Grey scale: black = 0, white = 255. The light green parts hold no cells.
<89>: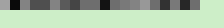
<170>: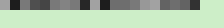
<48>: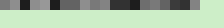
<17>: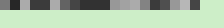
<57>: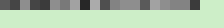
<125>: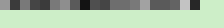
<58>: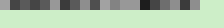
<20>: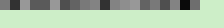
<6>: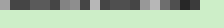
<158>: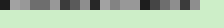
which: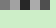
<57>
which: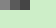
<89>
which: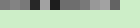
<170>
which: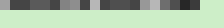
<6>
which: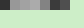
<17>
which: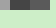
<6>

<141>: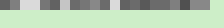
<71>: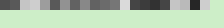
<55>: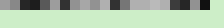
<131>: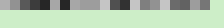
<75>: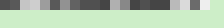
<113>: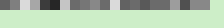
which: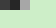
<131>
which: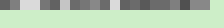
<141>
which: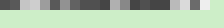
<75>
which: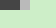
<75>
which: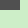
<75>
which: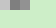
<131>

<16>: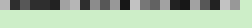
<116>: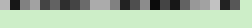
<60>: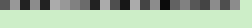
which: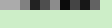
<116>
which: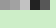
<116>
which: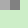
<116>
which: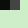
<116>
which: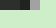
<16>

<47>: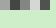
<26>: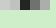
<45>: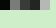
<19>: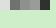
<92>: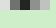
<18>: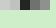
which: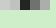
<26>
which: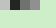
<18>
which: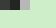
<45>
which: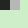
<45>
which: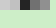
<18>
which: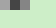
<47>

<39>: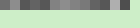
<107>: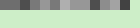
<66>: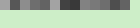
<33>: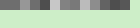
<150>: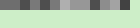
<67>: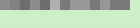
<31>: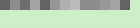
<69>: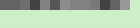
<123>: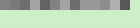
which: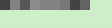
<69>
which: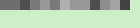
<107>
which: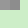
<123>

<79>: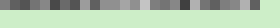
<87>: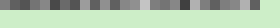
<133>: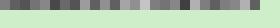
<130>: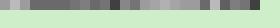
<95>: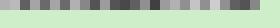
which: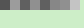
<87>
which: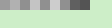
<95>
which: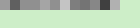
<79>
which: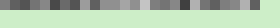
<79>

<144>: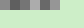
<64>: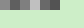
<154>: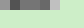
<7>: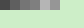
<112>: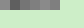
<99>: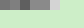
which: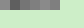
<112>
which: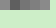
<112>

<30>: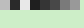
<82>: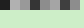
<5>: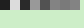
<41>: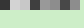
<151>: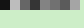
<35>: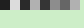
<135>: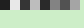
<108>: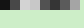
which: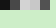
<108>
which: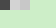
<108>
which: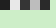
<135>
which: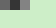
<151>

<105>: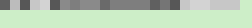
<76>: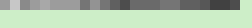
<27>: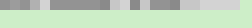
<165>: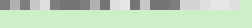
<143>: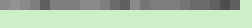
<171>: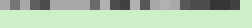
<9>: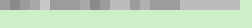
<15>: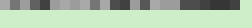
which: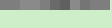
<143>
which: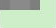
<143>
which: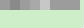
<9>
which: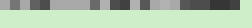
<171>
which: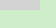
<27>

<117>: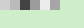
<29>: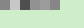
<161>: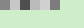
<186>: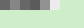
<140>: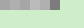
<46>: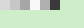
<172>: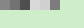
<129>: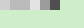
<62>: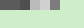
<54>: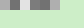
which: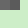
<186>
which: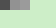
<29>
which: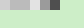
<129>
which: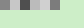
<161>

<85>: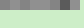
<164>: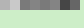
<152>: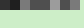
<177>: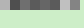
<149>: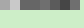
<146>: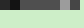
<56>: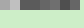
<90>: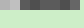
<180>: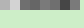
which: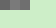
<180>
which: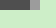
<146>
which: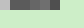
<56>

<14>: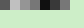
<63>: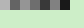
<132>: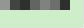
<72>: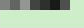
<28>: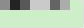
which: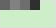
<132>
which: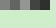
<72>
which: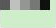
<14>
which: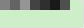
<72>

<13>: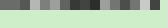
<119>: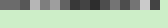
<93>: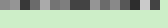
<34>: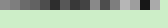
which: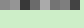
<93>
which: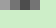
<13>
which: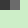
<93>
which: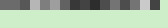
<119>
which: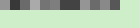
<93>

